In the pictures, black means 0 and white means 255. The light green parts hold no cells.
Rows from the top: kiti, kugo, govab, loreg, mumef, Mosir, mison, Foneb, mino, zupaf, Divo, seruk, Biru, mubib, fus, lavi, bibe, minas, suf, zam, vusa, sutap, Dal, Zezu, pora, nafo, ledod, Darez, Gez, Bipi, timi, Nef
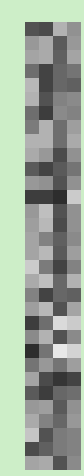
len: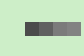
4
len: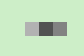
3
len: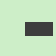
2
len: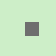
1

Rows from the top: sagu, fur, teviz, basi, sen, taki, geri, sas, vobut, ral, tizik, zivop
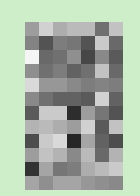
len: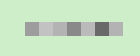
7
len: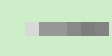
6
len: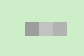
3
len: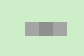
3
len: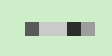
5
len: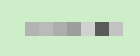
7
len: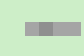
4

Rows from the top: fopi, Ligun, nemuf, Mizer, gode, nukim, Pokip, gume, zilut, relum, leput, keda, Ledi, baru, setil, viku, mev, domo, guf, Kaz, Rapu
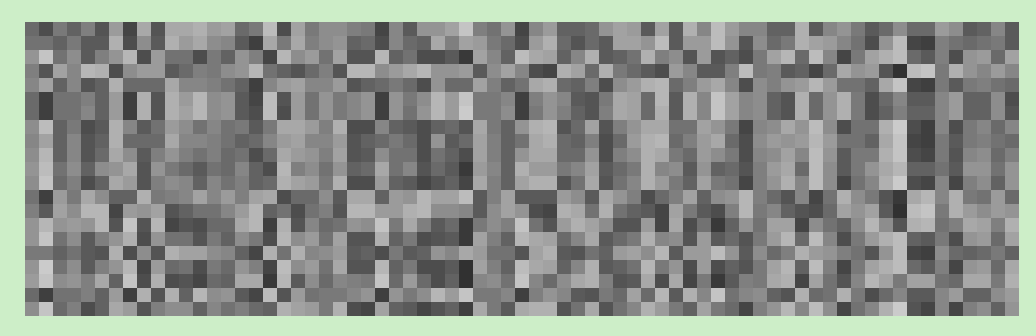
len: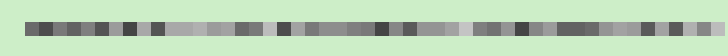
50
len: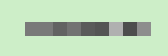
9
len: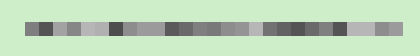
27
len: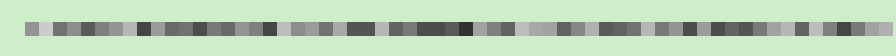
62
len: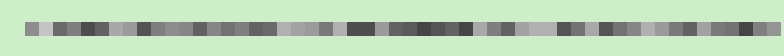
54

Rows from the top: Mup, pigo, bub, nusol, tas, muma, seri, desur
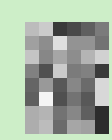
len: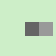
2
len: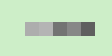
5
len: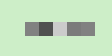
5
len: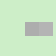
2
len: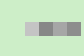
4

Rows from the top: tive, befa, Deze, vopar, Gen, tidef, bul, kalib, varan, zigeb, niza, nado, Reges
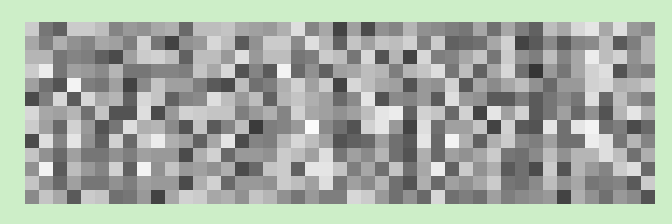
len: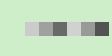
6
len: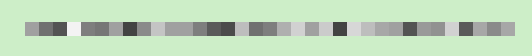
35
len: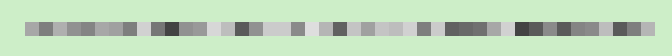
45
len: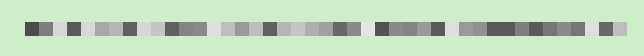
43
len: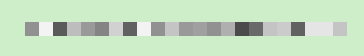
23

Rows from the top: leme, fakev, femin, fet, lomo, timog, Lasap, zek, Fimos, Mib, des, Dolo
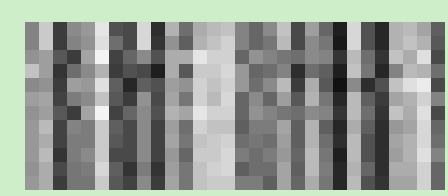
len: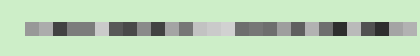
28
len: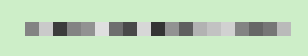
19
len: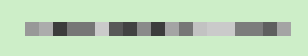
19
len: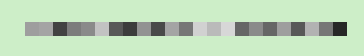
23
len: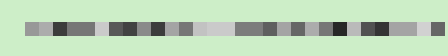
30
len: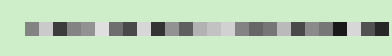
26
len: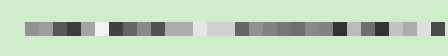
30

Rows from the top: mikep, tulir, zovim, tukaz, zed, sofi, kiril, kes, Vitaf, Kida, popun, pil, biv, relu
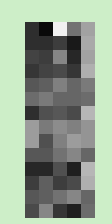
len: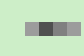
4
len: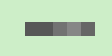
5
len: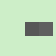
2
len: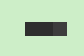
3
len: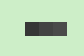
3
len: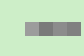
4

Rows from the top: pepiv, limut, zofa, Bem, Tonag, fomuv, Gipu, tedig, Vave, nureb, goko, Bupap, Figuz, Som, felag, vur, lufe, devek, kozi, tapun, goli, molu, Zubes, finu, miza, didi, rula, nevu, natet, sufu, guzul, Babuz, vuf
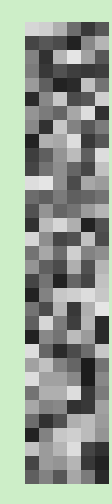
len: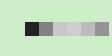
6
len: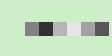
6
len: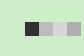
4
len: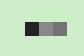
3

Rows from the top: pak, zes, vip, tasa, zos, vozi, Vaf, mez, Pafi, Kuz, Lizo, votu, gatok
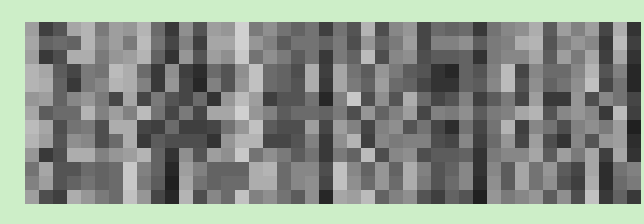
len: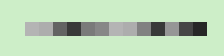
13
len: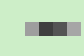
4

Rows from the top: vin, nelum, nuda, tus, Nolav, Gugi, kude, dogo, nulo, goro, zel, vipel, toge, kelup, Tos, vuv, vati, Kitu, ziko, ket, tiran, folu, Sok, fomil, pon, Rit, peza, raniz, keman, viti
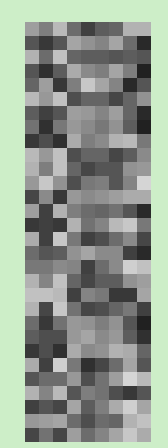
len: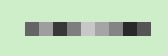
9
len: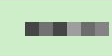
6
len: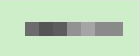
7
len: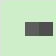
2
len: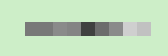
9
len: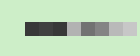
8

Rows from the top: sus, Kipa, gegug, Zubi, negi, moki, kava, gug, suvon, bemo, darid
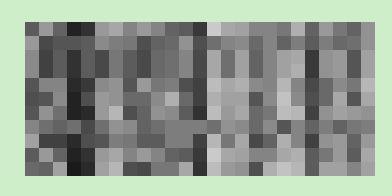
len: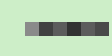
6
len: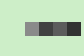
4

